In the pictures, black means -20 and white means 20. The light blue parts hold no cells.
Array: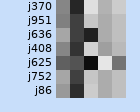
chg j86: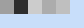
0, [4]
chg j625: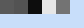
0, [-5]
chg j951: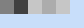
4, [10]
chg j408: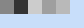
2, [13]
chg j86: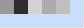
2, [12]
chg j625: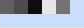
1, [-7]

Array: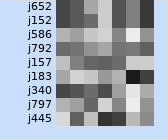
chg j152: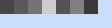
2, [-3]
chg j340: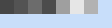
6, [7]

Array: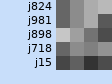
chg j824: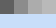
0, [-4]
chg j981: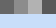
2, [7]
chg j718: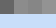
2, [0]
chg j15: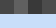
2, [-12]

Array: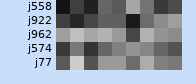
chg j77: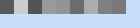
4, [4]
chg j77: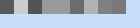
6, [7]
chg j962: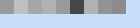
0, [5]
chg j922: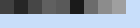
4, [-5]
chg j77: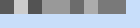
7, [0]
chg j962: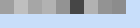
4, [4]

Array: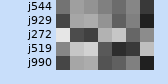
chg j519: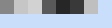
4, [-13]
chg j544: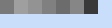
0, [-2]
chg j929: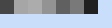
5, [0]
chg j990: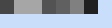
2, [7]
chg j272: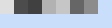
0, [16]

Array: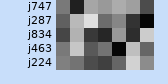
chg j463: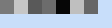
3, [-2]
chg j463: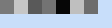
6, [-4]
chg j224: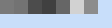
0, [0]
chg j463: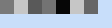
5, [10]
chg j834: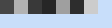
4, [4]

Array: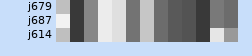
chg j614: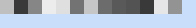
12, [4]
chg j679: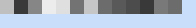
9, [-7]

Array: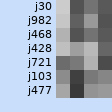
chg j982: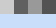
0, [11]
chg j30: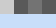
1, [-7]
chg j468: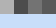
1, [-7]
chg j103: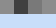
3, [1]
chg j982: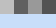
0, [11]
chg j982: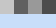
3, [-7]
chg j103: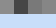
1, [-10]

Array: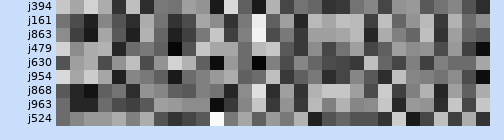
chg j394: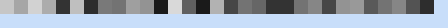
20, [-11]
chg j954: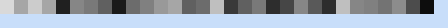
12, [7]
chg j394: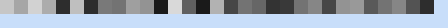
4, [-12]
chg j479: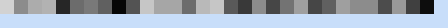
26, [3]
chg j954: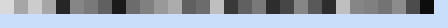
4, [-15]
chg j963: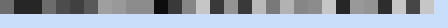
19, [0]

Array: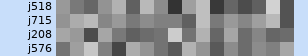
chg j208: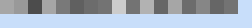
16, [-3]
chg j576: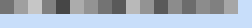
9, [8]
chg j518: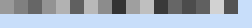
1, [-1]

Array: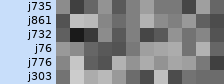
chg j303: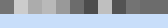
8, [-8]
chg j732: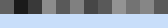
11, [-7]
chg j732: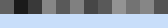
3, [2]
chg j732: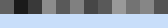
8, [3]

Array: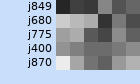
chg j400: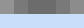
1, [0]
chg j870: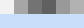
0, [17]

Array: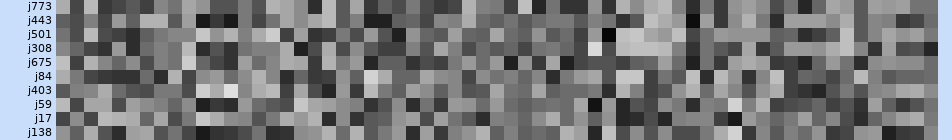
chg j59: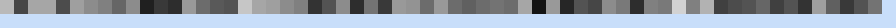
16, [-8]
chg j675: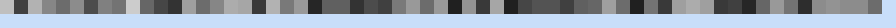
4, [-4]
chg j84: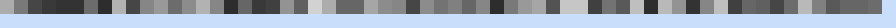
10, [2]

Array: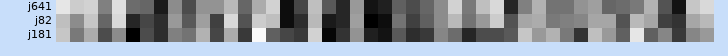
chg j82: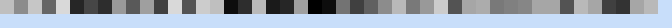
29, [-2]
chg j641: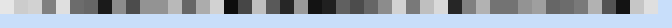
46, [14]
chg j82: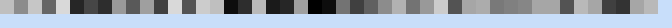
28, [9]

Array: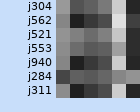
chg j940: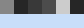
1, [-15]
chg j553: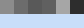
4, [5]
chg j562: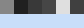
3, [-8]
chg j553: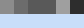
3, [-5]
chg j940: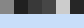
3, [-8]
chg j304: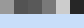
2, [-5]
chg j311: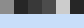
1, [-15]

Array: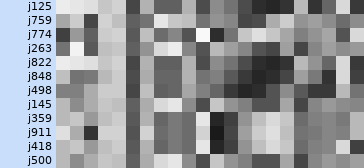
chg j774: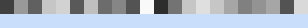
3, [12]
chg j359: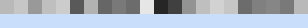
15, [14]
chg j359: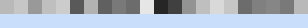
7, [-4]
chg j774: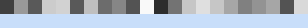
2, [-5]
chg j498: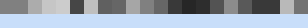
3, [12]
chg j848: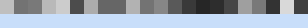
11, [0]
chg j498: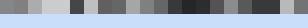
0, [0]

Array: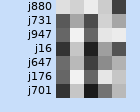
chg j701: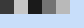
0, [-12]
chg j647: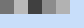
0, [-3]

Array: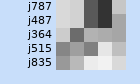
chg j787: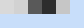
3, [-12]
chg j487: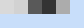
4, [6]
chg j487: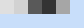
0, [14]
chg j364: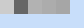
1, [-3]

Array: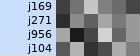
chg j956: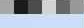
2, [-9]
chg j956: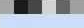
5, [4]

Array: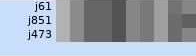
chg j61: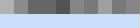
8, [-2]
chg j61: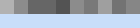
5, [1]
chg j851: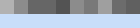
5, [1]
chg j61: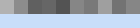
2, [-4]
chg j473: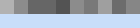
5, [1]
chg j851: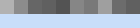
3, [-4]
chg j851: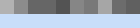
7, [5]

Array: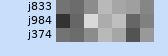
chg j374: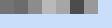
5, [-7]
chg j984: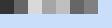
3, [7]
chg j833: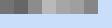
1, [-3]
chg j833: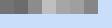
3, [9]

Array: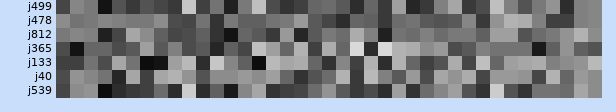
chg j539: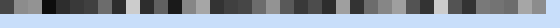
34, [-2]
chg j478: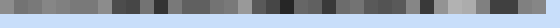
20, [-13]

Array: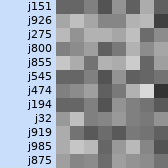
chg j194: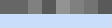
3, [-7]
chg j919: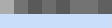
5, [-1]

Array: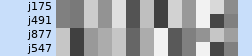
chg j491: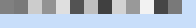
12, [0]
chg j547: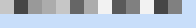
1, [-10]
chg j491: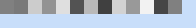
6, [10]

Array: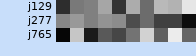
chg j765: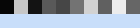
2, [-16]
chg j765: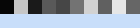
8, [17]
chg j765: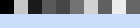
0, [-19]
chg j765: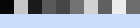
9, [-4]

